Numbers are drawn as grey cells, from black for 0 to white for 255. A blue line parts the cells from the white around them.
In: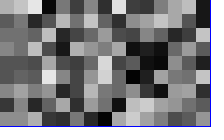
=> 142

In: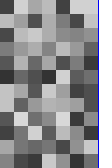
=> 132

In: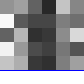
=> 196

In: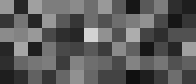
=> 30

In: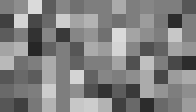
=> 86

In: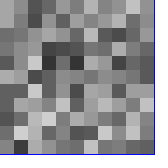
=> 132

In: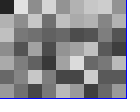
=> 154

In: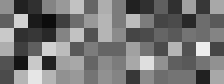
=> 75
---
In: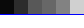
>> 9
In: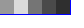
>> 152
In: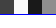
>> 65
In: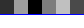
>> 47
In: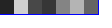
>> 36
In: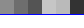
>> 140
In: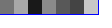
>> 116
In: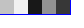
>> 194
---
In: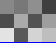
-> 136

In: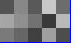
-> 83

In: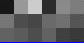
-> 23

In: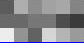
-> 92

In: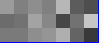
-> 155

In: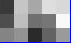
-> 57

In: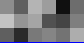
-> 141

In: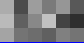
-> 172

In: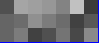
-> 80
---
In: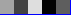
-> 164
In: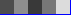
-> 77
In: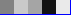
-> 130
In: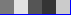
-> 122
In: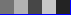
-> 116
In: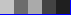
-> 197
